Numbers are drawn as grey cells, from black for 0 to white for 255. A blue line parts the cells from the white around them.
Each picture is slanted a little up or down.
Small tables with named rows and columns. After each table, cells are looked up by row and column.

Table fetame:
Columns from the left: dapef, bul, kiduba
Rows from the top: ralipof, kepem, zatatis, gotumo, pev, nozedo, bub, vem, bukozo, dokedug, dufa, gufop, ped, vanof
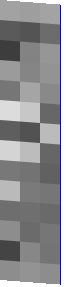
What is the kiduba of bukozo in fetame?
97
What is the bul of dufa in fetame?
111
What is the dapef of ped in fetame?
68
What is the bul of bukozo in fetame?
115
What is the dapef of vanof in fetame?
141
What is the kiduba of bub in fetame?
187
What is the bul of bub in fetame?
82
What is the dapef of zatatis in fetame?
61
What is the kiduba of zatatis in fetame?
150

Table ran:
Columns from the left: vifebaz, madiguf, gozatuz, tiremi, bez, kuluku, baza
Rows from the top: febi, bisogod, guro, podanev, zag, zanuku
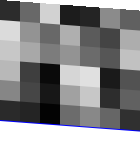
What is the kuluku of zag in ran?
45
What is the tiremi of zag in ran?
161
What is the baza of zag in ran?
97
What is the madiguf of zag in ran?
70
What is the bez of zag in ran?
199
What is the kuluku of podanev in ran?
26
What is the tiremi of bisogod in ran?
175
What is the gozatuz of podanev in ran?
10
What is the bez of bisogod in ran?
91
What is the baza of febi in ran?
96
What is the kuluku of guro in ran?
86
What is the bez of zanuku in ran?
136
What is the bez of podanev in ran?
224

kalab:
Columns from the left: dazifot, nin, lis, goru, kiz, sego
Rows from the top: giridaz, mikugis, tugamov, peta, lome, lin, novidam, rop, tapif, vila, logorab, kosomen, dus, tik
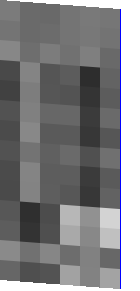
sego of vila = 98
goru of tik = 162
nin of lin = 128
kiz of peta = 45
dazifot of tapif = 75
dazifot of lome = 65
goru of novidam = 90
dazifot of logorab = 87
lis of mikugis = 108
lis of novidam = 90
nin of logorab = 47
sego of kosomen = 192
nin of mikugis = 106
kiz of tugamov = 127
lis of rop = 96

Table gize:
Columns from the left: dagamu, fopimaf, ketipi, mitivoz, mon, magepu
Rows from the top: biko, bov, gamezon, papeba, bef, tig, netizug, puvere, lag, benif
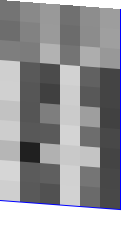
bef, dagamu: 208
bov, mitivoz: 108
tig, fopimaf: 85
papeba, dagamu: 207
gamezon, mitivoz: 116
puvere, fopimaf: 32
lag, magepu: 71
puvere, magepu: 68
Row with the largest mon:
puvere

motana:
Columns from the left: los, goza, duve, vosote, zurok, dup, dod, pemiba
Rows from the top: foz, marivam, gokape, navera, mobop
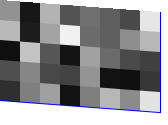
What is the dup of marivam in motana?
95
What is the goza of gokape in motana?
195
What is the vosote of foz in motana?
83
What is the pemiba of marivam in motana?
183
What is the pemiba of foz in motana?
230
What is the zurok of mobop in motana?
127
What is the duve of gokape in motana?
86
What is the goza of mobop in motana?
127
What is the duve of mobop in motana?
160
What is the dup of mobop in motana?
183
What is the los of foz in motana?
146
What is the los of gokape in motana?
15
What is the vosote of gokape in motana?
20
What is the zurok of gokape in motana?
161
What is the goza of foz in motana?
23
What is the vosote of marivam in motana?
241
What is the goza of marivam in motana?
28
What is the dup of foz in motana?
95
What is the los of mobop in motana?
47
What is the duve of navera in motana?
72

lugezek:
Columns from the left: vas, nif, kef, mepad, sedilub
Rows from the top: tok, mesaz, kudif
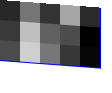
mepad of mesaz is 76
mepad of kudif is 55
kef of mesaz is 97
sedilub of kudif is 7
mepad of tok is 166
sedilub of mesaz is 0
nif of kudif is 207
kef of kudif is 119
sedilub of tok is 42
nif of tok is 117
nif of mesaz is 191
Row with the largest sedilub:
tok

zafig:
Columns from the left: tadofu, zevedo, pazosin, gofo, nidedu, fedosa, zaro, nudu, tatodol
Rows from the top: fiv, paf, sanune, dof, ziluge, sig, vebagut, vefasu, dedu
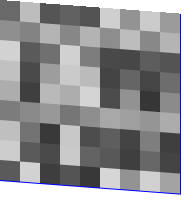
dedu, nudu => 209
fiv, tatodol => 155
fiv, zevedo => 189
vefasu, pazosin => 74
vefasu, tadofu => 205
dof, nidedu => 187
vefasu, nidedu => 99
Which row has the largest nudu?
dedu

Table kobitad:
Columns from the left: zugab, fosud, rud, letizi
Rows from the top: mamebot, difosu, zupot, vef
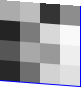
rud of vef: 210
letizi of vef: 224
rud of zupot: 153
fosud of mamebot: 189
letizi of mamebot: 141
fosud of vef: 111
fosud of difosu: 123
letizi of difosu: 249
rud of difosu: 216
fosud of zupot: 168
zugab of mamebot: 171
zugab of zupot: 86
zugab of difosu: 36
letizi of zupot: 238
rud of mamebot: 52

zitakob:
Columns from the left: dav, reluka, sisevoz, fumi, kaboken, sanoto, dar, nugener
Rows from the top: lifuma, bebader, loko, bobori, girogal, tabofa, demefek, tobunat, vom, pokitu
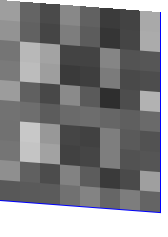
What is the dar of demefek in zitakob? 90
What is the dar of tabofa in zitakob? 95
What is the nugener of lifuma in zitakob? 169
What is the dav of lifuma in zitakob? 158
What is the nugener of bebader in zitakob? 171
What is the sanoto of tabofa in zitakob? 102
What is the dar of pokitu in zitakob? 125
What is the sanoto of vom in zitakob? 58
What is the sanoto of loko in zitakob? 133
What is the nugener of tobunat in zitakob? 85
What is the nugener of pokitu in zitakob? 100
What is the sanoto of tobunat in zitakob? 126
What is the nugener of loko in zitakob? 86
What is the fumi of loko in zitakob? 67
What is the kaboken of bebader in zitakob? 92
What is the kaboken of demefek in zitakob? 65
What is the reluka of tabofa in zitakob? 110
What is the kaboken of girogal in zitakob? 90
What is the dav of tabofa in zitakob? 114

